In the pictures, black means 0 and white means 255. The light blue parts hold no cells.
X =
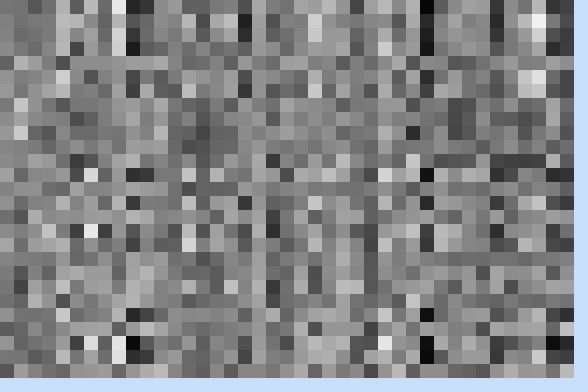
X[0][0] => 116
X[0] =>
[116, 115, 86, 111, 177, 92, 185, 106, 232, 38, 53, 139, 153, 96, 97, 121, 127, 79, 167, 124, 114, 164, 157, 183, 147, 69, 159, 184, 137, 177, 7, 92, 138, 160, 155, 55, 139, 115, 183, 53, 66]
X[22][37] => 154
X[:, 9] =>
[38, 85, 54, 27, 157, 71, 63, 154, 165, 145, 156, 177, 48, 162, 57, 178, 84, 66, 161, 162, 177, 179, 40, 154, 10, 46, 148]
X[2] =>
[130, 107, 113, 122, 179, 134, 159, 104, 210, 54, 106, 134, 122, 156, 89, 139, 164, 45, 155, 94, 111, 131, 200, 152, 153, 99, 125, 171, 108, 150, 30, 133, 148, 140, 134, 53, 123, 153, 208, 79, 60]
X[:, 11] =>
[139, 140, 134, 102, 168, 91, 94, 168, 150, 181, 157, 131, 120, 149, 122, 129, 120, 93, 154, 149, 129, 129, 104, 164, 125, 139, 186]
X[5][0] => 146
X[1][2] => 120
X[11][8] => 162
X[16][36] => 138
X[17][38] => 161
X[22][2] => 113
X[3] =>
[138, 120, 107, 133, 182, 69, 154, 119, 206, 27, 93, 102, 128, 110, 132, 105, 115, 96, 151, 139, 104, 138, 156, 152, 164, 85, 129, 203, 137, 154, 21, 115, 135, 149, 140, 84, 121, 135, 166, 45, 62]
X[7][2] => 145
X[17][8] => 127
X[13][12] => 113
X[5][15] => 134
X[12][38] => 122
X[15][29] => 148
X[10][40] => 109
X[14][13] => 188
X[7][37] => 101
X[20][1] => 67
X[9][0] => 151
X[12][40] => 51
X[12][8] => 153
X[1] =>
[128, 113, 120, 122, 186, 180, 137, 99, 179, 85, 104, 140, 131, 182, 75, 168, 188, 32, 158, 81, 128, 125, 206, 145, 128, 119, 134, 138, 87, 170, 41, 128, 162, 127, 136, 42, 143, 185, 241, 121, 75]
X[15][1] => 85
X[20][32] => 91
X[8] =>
[140, 161, 136, 130, 126, 77, 96, 125, 144, 165, 125, 150, 108, 128, 84, 107, 133, 137, 150, 89, 145, 126, 141, 126, 150, 135, 112, 143, 126, 132, 115, 106, 72, 89, 140, 94, 92, 77, 92, 166, 94]
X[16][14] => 82
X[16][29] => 192
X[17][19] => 124
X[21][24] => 161
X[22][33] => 151
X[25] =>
[118, 117, 90, 103, 184, 117, 162, 110, 223, 46, 58, 139, 152, 105, 99, 123, 147, 69, 160, 126, 119, 154, 171, 175, 142, 82, 162, 176, 124, 170, 10, 89, 142, 154, 153, 56, 138, 132, 202, 68, 62]
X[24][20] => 76
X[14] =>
[144, 107, 129, 132, 177, 131, 157, 103, 179, 57, 123, 122, 111, 188, 95, 152, 160, 55, 148, 96, 103, 126, 197, 141, 157, 114, 96, 180, 108, 147, 41, 158, 151, 137, 130, 58, 110, 168, 194, 79, 58]

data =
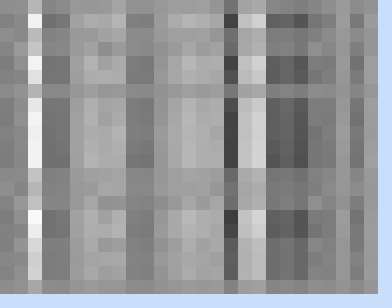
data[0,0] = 142
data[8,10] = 122
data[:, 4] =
[139, 119, 134, 136, 118, 118, 136, 119, 118, 118, 116, 113, 130, 132, 133, 119, 117, 127, 126, 126, 139]
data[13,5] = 152
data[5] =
[130, 133, 225, 117, 118, 158, 172, 173, 172, 123, 122, 152, 166, 176, 171, 167, 80, 187, 200, 93, 102, 90, 118, 126, 151, 123, 157]
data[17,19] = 109
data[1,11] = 155
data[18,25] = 130
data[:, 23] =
[142, 126, 139, 135, 123, 126, 138, 124, 123, 126, 123, 121, 135, 138, 133, 124, 125, 129, 132, 130, 140]
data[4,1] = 144
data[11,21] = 80
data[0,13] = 157
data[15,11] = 151
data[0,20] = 131
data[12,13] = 164
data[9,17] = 192
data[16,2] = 236
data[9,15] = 167
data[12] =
[137, 138, 194, 128, 130, 154, 160, 162, 164, 135, 134, 151, 159, 164, 162, 157, 105, 170, 178, 117, 120, 113, 129, 135, 151, 134, 152]
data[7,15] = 172
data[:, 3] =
[134, 113, 130, 134, 116, 117, 136, 118, 116, 114, 113, 113, 128, 130, 134, 114, 114, 126, 124, 125, 140]
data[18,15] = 160
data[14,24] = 146
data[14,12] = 152
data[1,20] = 100
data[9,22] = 116
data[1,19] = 96
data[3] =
[133, 154, 197, 134, 136, 154, 162, 142, 154, 140, 137, 145, 154, 166, 156, 162, 106, 168, 177, 127, 129, 120, 143, 135, 150, 127, 149]
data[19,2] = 210
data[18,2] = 207
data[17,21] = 104
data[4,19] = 94
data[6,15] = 157
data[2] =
[142, 137, 186, 130, 134, 153, 154, 162, 167, 139, 139, 153, 160, 159, 161, 150, 111, 166, 173, 124, 125, 119, 128, 139, 152, 139, 149]
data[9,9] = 127
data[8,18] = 209

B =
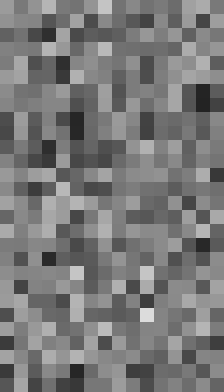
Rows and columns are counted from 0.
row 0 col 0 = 155
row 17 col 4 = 110
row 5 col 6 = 136
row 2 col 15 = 119
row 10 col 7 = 79
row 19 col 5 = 197
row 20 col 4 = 153
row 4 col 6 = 143
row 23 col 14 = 181
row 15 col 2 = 123
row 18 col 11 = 136
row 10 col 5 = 83
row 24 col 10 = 134
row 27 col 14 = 139
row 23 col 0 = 157
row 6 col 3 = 135
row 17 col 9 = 112
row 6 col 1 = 115
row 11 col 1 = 101
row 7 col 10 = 110
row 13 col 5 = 99
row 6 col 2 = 112
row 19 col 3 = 136
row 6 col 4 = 154
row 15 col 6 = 120
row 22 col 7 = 98
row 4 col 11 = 122
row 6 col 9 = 124
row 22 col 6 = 102
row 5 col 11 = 126
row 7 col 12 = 166
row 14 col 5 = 180
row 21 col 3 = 101
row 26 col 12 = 105
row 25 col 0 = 163
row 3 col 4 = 152
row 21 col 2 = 101

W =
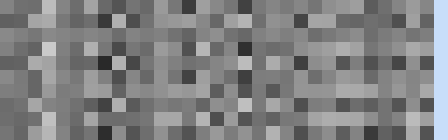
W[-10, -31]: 131
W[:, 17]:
[65, 180, 104, 48, 188, 63, 82, 191, 84, 146]
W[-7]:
[129, 110, 99, 202, 128, 108, 176, 119, 74, 119, 107, 155, 141, 81, 182, 104, 133, 48, 116, 108, 113, 142, 152, 159, 174, 162, 118, 130, 144, 169, 157]
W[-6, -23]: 178
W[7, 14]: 101
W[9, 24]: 93
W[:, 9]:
[116, 78, 131, 119, 71, 134, 143, 90, 112, 84]
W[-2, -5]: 142
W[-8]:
[137, 128, 119, 137, 132, 127, 133, 128, 109, 131, 124, 129, 114, 100, 132, 143, 114, 104, 129, 137, 127, 136, 110, 121, 130, 140, 110, 123, 132, 116, 126]
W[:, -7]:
[150, 106, 130, 174, 85, 154, 171, 83, 170, 93]
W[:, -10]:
[134, 69, 136, 142, 63, 148, 149, 79, 123, 79]
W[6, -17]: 164
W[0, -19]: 119
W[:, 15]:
[136, 103, 143, 104, 133, 133, 93, 143, 79, 153]
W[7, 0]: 108
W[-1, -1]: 83
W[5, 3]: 167
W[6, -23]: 99
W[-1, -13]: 117
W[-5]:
[137, 122, 102, 167, 135, 120, 158, 128, 79, 134, 104, 146, 117, 67, 159, 133, 112, 63, 125, 126, 118, 148, 110, 133, 154, 148, 106, 131, 144, 133, 142]
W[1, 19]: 145
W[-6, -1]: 81
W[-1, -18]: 83
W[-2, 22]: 164
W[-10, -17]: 159
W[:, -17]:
[159, 136, 132, 182, 118, 159, 164, 101, 180, 126]
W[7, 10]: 112
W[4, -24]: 41
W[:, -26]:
[109, 100, 127, 108, 101, 120, 127, 113, 107, 99]
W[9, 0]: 117
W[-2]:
[110, 105, 112, 192, 124, 107, 165, 109, 108, 112, 118, 167, 167, 122, 180, 79, 155, 84, 112, 98, 120, 123, 164, 173, 170, 167, 142, 115, 131, 187, 159]

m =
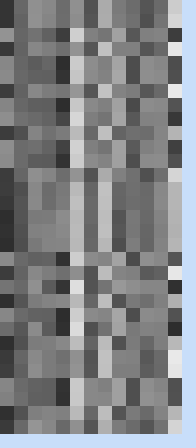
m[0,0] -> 52
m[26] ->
[62, 96, 141, 123, 117, 147, 86, 192, 126, 126, 93, 105, 229]
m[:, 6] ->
[82, 85, 128, 86, 141, 139, 86, 137, 126, 104, 127, 139, 83, 101, 105, 105, 101, 103, 139, 83, 83, 102, 138, 80, 100, 84, 86, 136, 136, 103, 85]
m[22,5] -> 205
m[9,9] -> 111
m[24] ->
[47, 81, 124, 126, 136, 188, 100, 187, 81, 123, 103, 126, 184]
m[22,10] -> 139
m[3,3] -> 126
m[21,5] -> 184
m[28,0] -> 129
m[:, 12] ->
[204, 213, 61, 230, 77, 79, 233, 83, 56, 180, 64, 80, 213, 181, 181, 179, 177, 181, 85, 231, 48, 176, 82, 45, 184, 233, 229, 80, 81, 182, 212]
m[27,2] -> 98
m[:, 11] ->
[106, 116, 131, 104, 135, 139, 105, 137, 131, 133, 135, 140, 111, 136, 137, 131, 128, 131, 136, 97, 134, 128, 136, 128, 126, 106, 105, 133, 139, 131, 114]
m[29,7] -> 189
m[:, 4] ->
[108, 109, 61, 111, 46, 51, 117, 45, 70, 123, 66, 50, 109, 121, 123, 140, 137, 133, 49, 111, 52, 135, 45, 48, 136, 112, 117, 51, 49, 128, 105]
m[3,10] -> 85
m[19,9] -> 128
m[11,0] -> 139
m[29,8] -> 84
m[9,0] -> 60
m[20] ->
[116, 105, 144, 91, 52, 222, 83, 116, 152, 142, 134, 134, 48]
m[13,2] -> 136
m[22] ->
[135, 106, 98, 97, 45, 205, 138, 133, 166, 77, 139, 136, 82]
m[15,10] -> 105
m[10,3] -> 99
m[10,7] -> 116
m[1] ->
[52, 99, 145, 133, 109, 141, 85, 172, 125, 112, 80, 116, 213]
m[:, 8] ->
[122, 125, 161, 128, 164, 167, 131, 161, 165, 100, 161, 160, 128, 102, 101, 84, 87, 78, 163, 132, 152, 82, 166, 163, 81, 131, 126, 160, 160, 84, 123]
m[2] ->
[147, 102, 114, 97, 61, 207, 128, 117, 161, 87, 128, 131, 61]
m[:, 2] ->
[144, 145, 114, 135, 92, 97, 136, 95, 106, 132, 111, 92, 143, 136, 137, 122, 129, 121, 97, 136, 144, 124, 98, 139, 124, 137, 141, 98, 96, 127, 149]
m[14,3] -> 109
